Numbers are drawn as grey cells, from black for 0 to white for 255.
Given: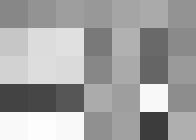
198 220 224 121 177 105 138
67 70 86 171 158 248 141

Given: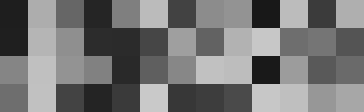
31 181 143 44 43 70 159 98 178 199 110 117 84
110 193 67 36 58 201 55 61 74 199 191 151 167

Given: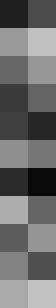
154 192
58 99
143 118
173 101
130 79

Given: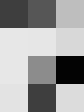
231 230 216
227 62 220

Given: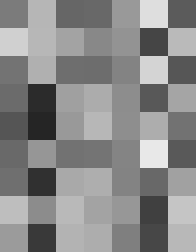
208 183 163 136 147 69 186
107 43 160 172 141 88 165
105 150 114 116 132 232 89
190 140 185 163 151 64 197

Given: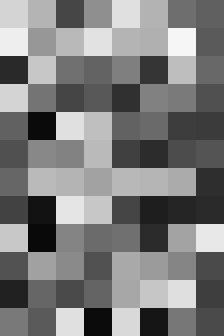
238 151 185 226 180 176 246 90
212 116 69 88 48 129 122 80
80 136 130 186 64 44 76 84
66 18 229 199 69 30 37 42
82 161 138 81 169 155 133 74
121 90 224 11 217 21 119 74

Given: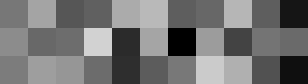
140 104 109 210 43 165 0 156 67 116 106
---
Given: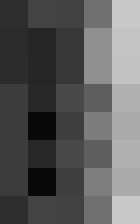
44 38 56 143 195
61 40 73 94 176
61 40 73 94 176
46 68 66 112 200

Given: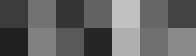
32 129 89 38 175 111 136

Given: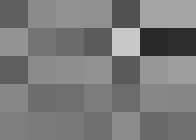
148 116 107 91 200 41 45
135 109 110 125 108 135 133

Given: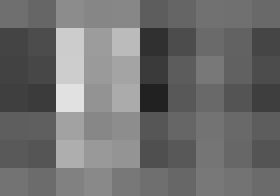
68 76 204 156 187 48 76 106 98 69
63 59 225 147 171 33 88 105 84 62
89 85 174 153 148 79 88 117 103 84

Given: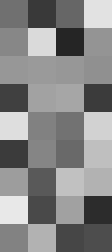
135 218 37 148
64 162 166 59
59 133 105 191
232 73 161 44

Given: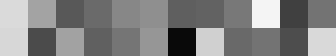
215 75 162 96 117 150 9 208 105 115 77 217

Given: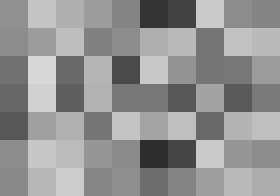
140 156 190 129 140 174 186 118 194 186
103 209 95 178 120 119 87 163 89 121
140 199 187 150 138 46 69 202 150 140

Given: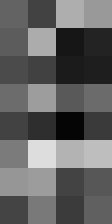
92 172 22 35
108 157 89 107
123 221 179 190
68 121 59 96
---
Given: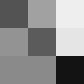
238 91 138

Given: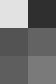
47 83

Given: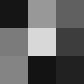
96 216 132

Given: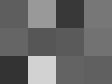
119 90 210

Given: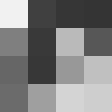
52 186 55 107

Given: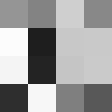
136 200 35 46

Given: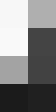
175 249
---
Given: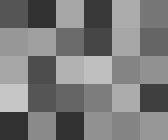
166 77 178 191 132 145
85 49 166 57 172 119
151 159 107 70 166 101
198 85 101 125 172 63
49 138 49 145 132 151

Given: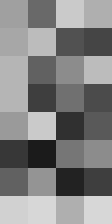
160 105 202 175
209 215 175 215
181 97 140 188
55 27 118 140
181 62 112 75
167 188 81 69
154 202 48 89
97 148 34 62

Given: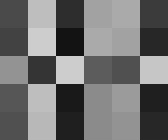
147 52 205 92 80 198
74 190 45 162 170 59
80 184 31 139 147 39
86 190 25 139 155 31
66 205 19 170 162 39

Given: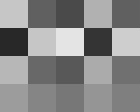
40 198 228 52 206
156 133 119 149 127
183 104 88 171 112
198 96 74 177 96

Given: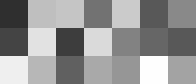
47 191 197 114 203 88 137
239 183 96 169 150 254 163
68 226 61 218 130 102 88

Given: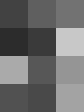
44 58 200
81 73 163
170 87 149
66 95 114

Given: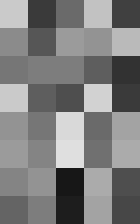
155 132 223 112 171
147 118 217 106 163
139 86 155 147 186
118 125 125 94 50
202 58 106 194 64
202 94 78 210 58
100 125 29 163 71
132 147 23 171 78

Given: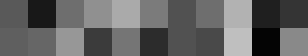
95 102 151 59 117 44 81 73 191 4 137
89 24 110 144 170 123 81 110 178 31 52
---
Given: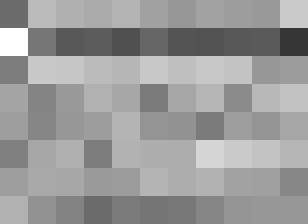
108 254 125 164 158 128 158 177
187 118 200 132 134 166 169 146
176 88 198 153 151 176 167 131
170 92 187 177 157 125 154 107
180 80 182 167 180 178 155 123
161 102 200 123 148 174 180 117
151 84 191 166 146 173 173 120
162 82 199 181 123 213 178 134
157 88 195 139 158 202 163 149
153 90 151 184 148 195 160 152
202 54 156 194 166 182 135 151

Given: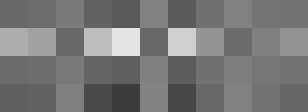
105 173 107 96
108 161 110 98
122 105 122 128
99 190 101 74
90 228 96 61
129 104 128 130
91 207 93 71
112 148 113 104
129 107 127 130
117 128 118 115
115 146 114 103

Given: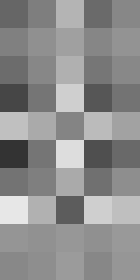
102 128 108 70 192 51 115 231 149 136
126 144 135 117 170 117 127 177 145 142
180 160 176 207 132 221 170 92 151 155
106 134 118 86 187 79 112 207 144 135
135 147 136 115 162 105 142 191 153 150

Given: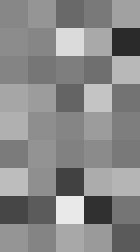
135 140 132 166 176 123 189 70 149
149 134 118 156 142 147 143 91 132
105 219 126 100 133 129 65 233 168
121 169 111 196 156 139 172 48 154
161 42 184 115 126 121 181 117 90

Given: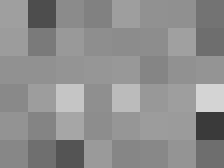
159 156 145 137 147 135
77 122 145 157 132 111
139 153 148 197 166 84
129 142 150 143 141 154
158 140 152 187 150 134
145 141 133 152 156 136
144 160 145 158 155 148
115 110 148 212 58 110

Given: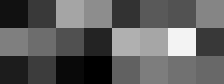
17 127 28
57 109 60
165 80 9
141 35 0
50 176 97
89 166 125
82 243 113
133 56 104

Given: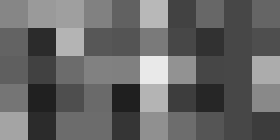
134 99 95 117 164
154 43 65 32 43
159 180 108 78 108
129 87 129 106 108
97 84 128 31 53
184 122 233 180 144
66 71 146 61 109
103 49 70 38 85
71 71 71 71 71
101 78 172 137 60
